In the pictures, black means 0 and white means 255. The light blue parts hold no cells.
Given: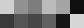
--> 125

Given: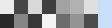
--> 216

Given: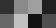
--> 159

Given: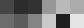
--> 50

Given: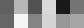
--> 82

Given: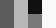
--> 16

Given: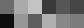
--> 195
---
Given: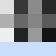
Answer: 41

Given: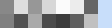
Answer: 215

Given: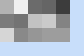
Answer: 101

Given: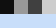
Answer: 205

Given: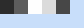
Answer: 219

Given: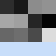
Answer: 146

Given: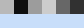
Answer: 204

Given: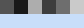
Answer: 61

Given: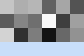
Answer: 97

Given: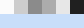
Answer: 172
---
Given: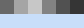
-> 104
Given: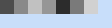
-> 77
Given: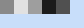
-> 137
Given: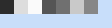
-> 44
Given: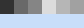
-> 50
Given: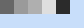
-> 103
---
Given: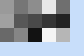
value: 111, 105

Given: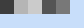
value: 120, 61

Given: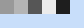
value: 30, 153

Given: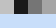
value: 165, 193

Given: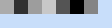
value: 132, 171

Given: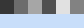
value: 130, 54
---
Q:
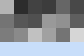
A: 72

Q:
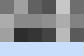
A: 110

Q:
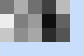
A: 187

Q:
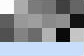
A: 101

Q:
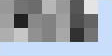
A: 228

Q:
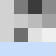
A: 138

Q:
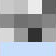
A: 97

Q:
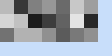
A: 158

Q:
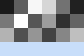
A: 33

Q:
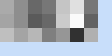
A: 119
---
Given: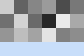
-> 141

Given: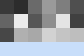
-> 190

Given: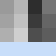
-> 93

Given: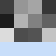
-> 195

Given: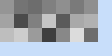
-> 109

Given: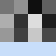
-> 72

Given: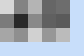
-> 187

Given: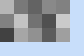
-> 159

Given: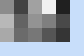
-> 53
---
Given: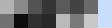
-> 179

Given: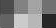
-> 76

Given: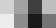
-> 210

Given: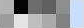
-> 179

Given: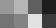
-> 152

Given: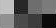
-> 193
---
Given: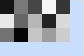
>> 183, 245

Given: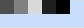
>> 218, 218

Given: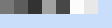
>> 161, 252

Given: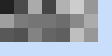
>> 117, 205

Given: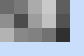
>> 157, 201

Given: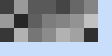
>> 125, 193

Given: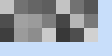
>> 126, 209

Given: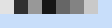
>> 22, 226
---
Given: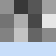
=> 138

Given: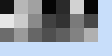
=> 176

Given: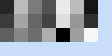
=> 248

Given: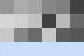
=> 86

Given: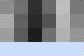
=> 149

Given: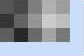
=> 120

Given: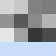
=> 75

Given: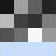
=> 152

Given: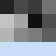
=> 94

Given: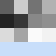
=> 242
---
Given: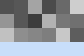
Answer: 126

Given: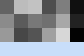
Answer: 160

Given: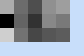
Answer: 71

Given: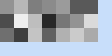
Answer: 177

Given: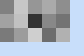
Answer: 207

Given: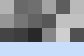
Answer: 134

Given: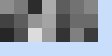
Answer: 51
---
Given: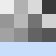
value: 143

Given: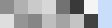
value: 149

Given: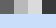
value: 185

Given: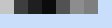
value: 62

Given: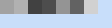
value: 177

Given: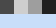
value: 206
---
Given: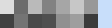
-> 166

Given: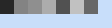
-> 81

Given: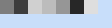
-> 150

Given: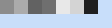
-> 232

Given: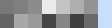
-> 195

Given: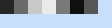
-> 121

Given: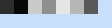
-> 230
